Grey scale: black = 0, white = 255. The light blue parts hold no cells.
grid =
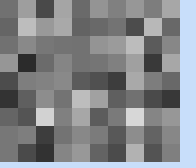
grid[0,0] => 113
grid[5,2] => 141
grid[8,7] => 178
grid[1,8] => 184
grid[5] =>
[51, 95, 141, 115, 189, 161, 95, 113, 74, 56]
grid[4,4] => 91
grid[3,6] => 128
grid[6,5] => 92
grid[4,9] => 104
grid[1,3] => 169
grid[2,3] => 115
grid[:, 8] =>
[125, 184, 91, 57, 125, 74, 133, 99, 83]
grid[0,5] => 148
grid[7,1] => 126
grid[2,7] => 188
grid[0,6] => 128
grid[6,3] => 128
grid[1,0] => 101
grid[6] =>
[101, 84, 210, 128, 167, 92, 122, 215, 133, 151]
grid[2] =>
[113, 137, 119, 115, 114, 148, 155, 188, 91, 135]
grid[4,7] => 169
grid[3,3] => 133

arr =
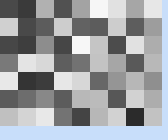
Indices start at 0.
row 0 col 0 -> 73
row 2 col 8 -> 173
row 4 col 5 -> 103
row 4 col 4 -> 215
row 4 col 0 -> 232
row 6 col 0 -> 192
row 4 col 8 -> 143
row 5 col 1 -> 109
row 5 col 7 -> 210
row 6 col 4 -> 68
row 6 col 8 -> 194
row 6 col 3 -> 115
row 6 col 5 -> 183
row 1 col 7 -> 93
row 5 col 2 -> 136
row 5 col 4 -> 184
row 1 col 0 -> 208
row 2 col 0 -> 71
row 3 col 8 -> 184

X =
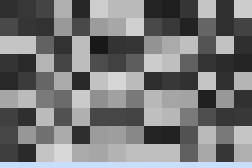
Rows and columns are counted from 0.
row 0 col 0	47
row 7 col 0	70
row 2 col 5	24
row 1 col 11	101
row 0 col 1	55
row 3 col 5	77
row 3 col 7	93
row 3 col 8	204
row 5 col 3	107
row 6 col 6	70
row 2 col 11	84
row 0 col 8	35
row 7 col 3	170
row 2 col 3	50
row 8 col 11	168
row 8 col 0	62
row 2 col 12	194
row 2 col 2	98
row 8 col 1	42
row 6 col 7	68
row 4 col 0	40
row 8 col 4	170
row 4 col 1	59
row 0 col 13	204
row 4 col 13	181
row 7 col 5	155
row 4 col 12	48
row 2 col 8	147
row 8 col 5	166
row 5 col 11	32
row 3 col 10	97
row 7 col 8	36
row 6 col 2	187
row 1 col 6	167

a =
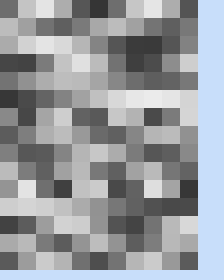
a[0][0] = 109
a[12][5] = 147
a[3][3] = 195
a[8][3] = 132
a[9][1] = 124
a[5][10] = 212
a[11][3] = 193
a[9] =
[187, 124, 96, 161, 185, 120, 96, 162, 186, 118, 99]
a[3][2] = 123
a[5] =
[55, 74, 100, 131, 162, 192, 216, 231, 235, 229, 212]
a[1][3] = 95
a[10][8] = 222
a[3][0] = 70
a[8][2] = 90
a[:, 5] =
[53, 168, 132, 187, 165, 192, 89, 106, 199, 120, 203, 146, 147, 189, 78]
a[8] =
[127, 87, 90, 132, 181, 199, 172, 123, 86, 94, 137]
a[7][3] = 188
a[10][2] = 111
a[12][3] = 210
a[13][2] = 122
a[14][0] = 90
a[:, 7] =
[198, 161, 59, 63, 109, 231, 179, 134, 123, 162, 98, 97, 68, 93, 182]
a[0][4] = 86
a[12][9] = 185
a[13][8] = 125
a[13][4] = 148
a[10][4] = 193
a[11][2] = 207
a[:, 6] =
[110, 188, 85, 114, 135, 216, 199, 96, 172, 96, 73, 119, 83, 147, 115]
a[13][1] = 185
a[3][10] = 206
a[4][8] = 94
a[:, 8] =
[229, 116, 58, 76, 94, 235, 74, 181, 86, 186, 222, 81, 115, 125, 203]
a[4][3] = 189

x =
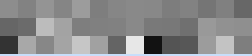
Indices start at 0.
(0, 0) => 141
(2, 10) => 87
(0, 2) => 148
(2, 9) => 84
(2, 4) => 198
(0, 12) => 128
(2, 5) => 161
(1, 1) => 107
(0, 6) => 134
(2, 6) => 100
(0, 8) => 136
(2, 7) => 231
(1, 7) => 137

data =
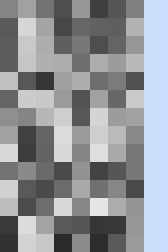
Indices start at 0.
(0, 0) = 132
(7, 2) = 101
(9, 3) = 74
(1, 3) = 71
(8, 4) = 133
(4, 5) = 109
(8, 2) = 99
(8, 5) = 222
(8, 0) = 215
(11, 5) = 230
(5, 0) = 100
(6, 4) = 88
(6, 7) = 161
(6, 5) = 212
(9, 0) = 115
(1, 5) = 97
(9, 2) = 106
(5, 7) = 201
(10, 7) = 73
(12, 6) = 56
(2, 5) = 78
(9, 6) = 86
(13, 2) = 199
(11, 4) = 135
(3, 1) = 197
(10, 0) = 209
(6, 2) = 183
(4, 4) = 173
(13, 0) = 50
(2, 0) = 92
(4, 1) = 87

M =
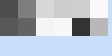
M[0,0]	77
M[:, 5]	[249, 184]
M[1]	[88, 99, 245, 248, 51, 184]

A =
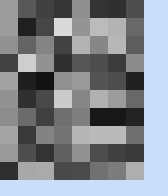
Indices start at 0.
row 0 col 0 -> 155
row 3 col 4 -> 86
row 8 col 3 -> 97
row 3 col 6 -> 59
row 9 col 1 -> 168
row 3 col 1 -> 206
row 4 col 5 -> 84
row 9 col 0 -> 47
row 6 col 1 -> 107
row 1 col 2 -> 70
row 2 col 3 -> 66
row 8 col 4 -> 145
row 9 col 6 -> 124
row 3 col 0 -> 67
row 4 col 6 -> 77
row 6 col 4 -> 126
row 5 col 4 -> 134
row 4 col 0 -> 163
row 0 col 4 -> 143
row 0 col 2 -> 65
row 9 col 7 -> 174
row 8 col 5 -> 76
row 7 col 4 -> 181
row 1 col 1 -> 32
